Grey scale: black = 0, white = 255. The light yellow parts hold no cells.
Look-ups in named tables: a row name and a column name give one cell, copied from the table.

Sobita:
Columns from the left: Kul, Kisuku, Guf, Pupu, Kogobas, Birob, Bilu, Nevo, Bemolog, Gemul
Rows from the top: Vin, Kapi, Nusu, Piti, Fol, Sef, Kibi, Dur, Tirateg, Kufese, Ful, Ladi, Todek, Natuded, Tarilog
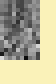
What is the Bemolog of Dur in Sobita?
124
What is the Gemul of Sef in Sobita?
146
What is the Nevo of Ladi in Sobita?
137
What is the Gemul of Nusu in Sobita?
116
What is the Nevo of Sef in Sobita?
83
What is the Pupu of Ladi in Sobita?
53
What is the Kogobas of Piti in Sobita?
56

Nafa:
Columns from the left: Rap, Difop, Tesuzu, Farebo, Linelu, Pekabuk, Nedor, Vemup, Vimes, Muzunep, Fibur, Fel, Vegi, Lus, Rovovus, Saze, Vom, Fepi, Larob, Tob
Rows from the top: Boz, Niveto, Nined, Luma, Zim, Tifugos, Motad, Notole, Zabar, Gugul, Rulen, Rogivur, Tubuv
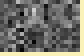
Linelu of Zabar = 83
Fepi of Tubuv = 82
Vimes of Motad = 92
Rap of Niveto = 90
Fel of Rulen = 141
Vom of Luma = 63

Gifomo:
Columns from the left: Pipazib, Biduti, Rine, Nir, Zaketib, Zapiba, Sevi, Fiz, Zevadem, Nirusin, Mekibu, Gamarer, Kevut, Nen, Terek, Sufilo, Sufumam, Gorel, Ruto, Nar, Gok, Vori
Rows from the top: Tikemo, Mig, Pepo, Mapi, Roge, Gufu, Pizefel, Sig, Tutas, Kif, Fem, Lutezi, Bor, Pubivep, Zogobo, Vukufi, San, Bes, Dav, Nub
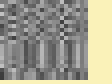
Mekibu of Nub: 85
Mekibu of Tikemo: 168
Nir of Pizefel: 188
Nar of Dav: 77
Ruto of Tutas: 110
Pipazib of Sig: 95
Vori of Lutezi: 155
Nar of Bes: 112
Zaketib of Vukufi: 131
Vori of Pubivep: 155
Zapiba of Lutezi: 140
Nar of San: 176
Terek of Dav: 107
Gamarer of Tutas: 120
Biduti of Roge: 122
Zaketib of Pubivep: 129

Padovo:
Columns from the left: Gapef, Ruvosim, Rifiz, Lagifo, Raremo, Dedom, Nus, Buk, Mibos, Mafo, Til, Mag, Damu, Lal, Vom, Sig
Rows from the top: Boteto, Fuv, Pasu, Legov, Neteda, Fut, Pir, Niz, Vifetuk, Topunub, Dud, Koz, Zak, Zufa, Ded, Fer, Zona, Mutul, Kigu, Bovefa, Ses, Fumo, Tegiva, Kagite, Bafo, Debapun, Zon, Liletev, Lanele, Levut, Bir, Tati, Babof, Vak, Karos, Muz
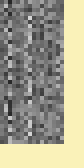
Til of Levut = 149
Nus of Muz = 134
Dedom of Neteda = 121
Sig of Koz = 166
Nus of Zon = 138
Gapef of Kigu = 109
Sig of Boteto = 104
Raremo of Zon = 126
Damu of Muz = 133
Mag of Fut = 102
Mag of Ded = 118
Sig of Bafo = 106
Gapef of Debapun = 103

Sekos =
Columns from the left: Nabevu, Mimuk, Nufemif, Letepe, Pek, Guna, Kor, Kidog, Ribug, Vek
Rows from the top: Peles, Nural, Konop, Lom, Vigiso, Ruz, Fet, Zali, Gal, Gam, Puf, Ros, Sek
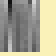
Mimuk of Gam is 96
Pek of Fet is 101
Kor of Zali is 119
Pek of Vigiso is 103
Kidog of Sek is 148
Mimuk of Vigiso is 136
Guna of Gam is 116
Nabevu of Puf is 126
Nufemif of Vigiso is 93
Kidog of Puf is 146
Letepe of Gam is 119
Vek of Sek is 128
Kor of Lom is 123
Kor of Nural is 141
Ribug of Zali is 129
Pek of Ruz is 102
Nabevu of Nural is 150

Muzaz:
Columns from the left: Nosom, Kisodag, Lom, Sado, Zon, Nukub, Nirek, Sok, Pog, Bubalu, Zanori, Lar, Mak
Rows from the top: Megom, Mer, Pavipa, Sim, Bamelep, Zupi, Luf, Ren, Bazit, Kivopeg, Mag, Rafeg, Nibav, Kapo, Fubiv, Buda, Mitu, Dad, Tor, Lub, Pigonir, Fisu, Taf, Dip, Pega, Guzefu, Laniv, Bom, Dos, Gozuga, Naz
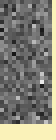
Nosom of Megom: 96
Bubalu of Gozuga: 180
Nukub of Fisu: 86
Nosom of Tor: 111
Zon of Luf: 94
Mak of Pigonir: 126

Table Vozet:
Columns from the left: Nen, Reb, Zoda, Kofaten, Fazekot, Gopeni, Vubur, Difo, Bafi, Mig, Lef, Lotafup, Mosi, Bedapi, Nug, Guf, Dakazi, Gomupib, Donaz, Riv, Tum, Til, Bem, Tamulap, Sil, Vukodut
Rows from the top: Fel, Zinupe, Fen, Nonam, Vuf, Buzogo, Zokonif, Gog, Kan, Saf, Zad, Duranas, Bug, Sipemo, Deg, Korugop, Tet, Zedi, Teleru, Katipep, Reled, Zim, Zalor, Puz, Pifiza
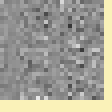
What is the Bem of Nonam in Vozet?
121
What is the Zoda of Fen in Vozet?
141
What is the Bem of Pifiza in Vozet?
145
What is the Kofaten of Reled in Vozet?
137
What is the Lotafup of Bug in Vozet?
169
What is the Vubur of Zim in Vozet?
142
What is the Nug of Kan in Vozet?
152
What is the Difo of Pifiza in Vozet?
129
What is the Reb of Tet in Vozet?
116
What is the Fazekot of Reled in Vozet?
127
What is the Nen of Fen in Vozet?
136
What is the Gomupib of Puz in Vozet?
194
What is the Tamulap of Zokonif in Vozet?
135
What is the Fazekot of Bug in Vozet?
130
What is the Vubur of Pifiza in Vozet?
167

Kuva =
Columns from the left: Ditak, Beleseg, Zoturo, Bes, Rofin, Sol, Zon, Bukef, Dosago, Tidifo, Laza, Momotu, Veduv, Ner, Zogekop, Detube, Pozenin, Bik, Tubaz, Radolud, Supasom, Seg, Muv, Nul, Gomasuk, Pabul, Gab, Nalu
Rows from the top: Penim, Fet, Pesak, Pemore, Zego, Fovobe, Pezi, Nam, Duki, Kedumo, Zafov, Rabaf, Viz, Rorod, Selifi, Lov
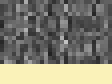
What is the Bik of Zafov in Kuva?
72
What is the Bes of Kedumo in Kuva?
130
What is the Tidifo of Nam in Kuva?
160
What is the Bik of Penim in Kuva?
94
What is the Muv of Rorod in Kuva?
130
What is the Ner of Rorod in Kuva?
64
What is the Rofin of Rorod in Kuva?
115
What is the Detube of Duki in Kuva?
128
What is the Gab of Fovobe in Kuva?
125
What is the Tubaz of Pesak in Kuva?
122
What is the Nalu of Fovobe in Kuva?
76
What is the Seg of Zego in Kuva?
76
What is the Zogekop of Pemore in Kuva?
106

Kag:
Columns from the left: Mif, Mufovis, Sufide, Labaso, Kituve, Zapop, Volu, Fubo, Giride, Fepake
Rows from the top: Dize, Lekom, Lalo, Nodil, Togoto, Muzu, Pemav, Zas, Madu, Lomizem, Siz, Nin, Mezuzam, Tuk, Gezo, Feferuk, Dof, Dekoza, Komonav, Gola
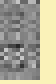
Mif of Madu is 167
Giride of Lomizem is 140
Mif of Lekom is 123
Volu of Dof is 106
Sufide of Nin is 66
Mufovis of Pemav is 130
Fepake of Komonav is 127
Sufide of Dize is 135
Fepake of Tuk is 92
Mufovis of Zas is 143
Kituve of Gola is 165
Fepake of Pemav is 121
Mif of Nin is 101
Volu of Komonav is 140
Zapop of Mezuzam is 192
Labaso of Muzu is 102
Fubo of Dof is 148
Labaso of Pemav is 154

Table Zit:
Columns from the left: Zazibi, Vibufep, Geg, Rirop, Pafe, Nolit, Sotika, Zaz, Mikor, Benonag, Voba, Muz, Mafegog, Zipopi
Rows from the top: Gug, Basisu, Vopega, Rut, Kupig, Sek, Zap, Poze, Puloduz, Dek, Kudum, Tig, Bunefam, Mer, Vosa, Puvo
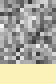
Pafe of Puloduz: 135
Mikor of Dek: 81
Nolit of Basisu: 91
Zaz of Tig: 173
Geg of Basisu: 93
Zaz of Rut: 171
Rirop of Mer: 109
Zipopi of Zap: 154
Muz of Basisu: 198
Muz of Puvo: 111
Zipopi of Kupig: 125
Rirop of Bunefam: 167
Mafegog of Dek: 106
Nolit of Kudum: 194
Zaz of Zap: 214
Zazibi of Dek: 189
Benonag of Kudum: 130
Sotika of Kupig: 179
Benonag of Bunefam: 163
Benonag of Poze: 117
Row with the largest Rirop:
Vosa

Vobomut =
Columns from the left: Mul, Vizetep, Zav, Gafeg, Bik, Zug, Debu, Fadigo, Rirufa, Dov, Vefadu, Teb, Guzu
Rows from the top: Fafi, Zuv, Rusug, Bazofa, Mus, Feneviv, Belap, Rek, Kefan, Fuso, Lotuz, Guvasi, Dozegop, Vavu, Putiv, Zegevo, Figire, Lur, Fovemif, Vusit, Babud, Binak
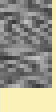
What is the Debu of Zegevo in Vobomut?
85
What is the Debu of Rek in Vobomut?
72
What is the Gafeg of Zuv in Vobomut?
157
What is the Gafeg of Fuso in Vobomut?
134
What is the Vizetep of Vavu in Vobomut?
106
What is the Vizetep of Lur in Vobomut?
97
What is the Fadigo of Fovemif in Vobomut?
99
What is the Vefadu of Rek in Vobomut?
116
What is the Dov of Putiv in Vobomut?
193
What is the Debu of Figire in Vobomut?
150
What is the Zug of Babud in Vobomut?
156
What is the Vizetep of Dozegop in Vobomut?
150
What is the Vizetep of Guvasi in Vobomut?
108
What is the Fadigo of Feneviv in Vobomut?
168
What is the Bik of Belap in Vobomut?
141
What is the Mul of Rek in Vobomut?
171
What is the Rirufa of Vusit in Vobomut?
156
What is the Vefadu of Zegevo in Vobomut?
164
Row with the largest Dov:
Putiv

